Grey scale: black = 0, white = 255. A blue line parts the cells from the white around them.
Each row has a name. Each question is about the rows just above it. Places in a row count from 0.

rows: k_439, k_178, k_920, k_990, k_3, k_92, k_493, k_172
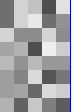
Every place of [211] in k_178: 1
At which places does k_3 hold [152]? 3 4
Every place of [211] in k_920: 0 3

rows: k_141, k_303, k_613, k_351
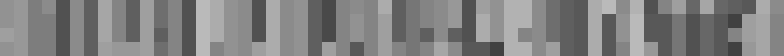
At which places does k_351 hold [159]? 7 10 18 23 27 39
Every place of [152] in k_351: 1 8 9 46 53
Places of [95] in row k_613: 6 9 11 22 28 30 32 40
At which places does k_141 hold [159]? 10 34 48
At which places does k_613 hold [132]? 8 12 24 26 37 52 55
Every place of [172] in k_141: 15 19 27 42 54

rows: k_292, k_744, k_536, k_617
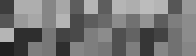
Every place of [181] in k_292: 6 8 11
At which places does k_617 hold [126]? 2 6 9
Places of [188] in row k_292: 10
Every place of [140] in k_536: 7 13
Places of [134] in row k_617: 5 11 13
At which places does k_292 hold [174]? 1 2 9
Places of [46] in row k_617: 1 4

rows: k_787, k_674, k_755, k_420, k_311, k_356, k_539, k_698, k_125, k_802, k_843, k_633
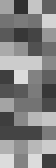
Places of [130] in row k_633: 1
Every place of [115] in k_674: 0 2
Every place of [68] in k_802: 0 1 2
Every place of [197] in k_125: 3
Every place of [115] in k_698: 1 2
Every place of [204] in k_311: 0 1 2

